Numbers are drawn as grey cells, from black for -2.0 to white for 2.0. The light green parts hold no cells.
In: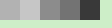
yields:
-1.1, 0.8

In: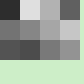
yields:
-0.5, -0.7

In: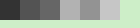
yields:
1.1, -1.2

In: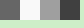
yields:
-1.0, -0.4

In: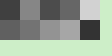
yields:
1.3, -0.5

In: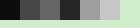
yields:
1.1, -1.8

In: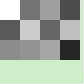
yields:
-0.8, 0.2

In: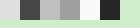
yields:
-1.4, 1.5

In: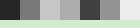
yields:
1.7, -1.4
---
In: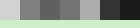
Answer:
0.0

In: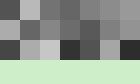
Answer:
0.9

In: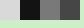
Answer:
-1.7

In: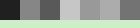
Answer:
0.1

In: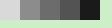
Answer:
0.2

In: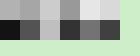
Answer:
0.6
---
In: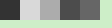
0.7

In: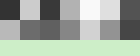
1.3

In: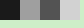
0.5

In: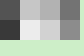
1.7

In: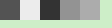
-1.2

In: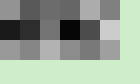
0.2
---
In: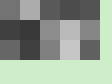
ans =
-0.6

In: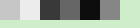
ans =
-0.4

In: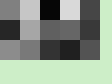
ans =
-1.9

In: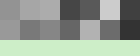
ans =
-0.6

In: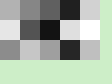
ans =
-0.5

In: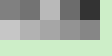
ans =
0.9

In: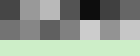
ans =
-1.8

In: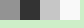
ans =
-1.2

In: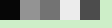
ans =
-0.2

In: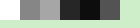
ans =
-1.4
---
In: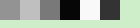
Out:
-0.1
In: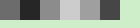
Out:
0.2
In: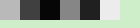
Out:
-1.9
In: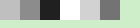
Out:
-1.5
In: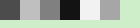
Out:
0.0
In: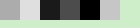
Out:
-1.6
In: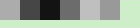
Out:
-1.7
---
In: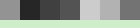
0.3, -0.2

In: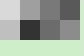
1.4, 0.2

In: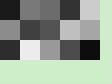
-1.6, -1.8

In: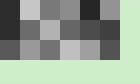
-1.3, -0.7

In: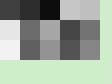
-1.0, 0.1

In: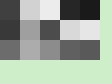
-1.0, -0.6

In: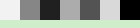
1.8, -2.0

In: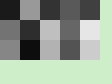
-1.6, 1.2

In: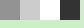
0.3, -1.2
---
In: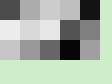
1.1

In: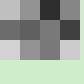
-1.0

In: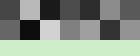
1.3

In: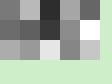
0.7

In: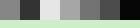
1.6

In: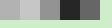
0.8
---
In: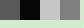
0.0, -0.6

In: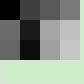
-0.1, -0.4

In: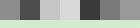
0.4, 0.2

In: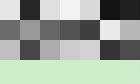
-1.5, 1.0

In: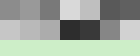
-0.5, 1.1

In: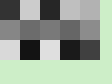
0.8, 1.4

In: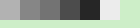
1.7, 0.8
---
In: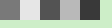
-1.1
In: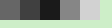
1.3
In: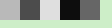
-0.4
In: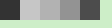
-0.8
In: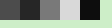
-1.8
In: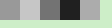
0.7
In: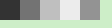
0.3
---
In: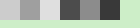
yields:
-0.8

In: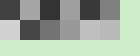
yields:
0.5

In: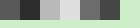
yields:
1.5

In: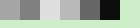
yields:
0.9

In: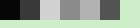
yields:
0.2

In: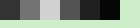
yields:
-0.7

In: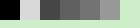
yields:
-0.5
